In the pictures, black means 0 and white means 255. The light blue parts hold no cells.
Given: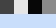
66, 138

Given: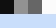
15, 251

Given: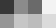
55, 219

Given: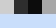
206, 167

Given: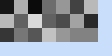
22, 130

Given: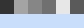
51, 90

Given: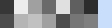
55, 127
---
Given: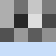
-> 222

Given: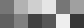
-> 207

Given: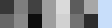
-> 65

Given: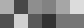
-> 142

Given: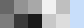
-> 168

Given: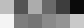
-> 172

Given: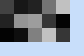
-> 157

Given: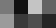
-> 196
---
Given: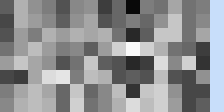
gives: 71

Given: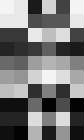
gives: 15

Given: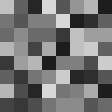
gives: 97

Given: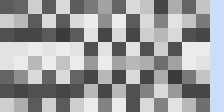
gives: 100

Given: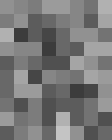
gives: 115
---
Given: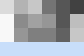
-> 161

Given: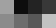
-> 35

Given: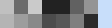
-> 202

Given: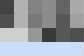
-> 120

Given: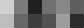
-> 32

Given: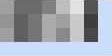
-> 117

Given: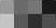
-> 118

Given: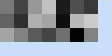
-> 175

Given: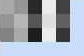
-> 85

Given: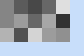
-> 103
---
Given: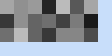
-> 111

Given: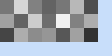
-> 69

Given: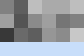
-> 56

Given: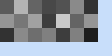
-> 50

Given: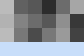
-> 187

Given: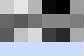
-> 90

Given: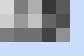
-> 124

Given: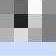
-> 180

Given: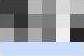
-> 171
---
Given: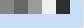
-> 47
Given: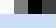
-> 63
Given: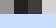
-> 210
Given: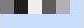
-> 176
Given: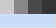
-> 52
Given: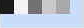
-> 169
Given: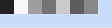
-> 136
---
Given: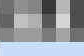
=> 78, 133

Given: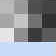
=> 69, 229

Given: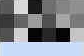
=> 144, 80

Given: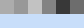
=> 109, 172

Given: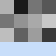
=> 87, 190

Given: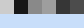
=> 76, 204

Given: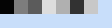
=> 200, 4

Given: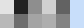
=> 98, 185

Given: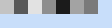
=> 122, 195

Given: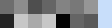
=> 150, 36
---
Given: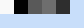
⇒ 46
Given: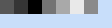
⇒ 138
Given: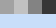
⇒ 54
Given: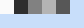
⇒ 87
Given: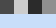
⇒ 143
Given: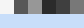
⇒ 120
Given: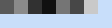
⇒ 201
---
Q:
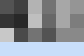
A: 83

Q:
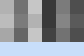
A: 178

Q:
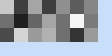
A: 200

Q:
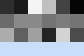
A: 46

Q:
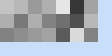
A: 195

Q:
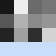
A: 23

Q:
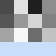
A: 74

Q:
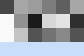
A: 71
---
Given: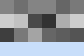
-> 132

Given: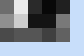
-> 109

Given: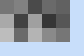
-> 118

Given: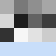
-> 175

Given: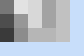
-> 119

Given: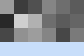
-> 157
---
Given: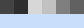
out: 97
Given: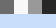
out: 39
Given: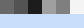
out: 244
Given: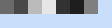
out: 127
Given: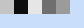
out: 155
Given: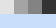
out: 51
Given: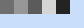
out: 35
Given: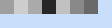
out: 105
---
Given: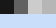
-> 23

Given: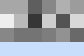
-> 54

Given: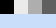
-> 0

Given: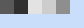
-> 48

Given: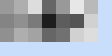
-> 29

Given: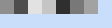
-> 47

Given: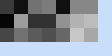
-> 6

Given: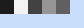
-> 28
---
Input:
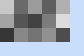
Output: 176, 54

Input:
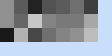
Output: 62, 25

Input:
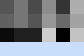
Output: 174, 11

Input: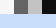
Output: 15, 247

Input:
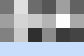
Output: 98, 129

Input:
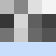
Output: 244, 115
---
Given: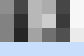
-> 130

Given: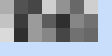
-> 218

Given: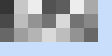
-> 103

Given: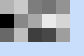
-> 104

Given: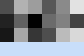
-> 23

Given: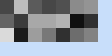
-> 218

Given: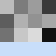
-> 114

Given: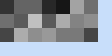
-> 69
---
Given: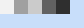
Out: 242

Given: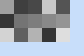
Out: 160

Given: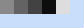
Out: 137

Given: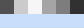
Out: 81

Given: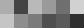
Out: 173

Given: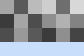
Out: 165

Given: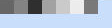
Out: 102
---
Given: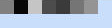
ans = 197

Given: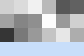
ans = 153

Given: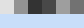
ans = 51

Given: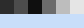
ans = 15

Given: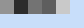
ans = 115

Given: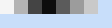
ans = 68

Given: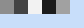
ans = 242
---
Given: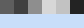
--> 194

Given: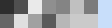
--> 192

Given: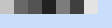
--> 63

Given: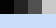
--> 80

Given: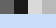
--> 217

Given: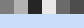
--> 106

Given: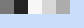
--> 215

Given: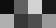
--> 210

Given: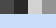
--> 210
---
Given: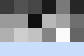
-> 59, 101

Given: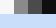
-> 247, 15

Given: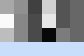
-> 168, 103

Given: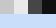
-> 199, 16

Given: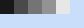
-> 24, 231

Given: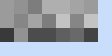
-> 155, 67

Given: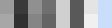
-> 156, 240

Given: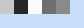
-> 200, 138
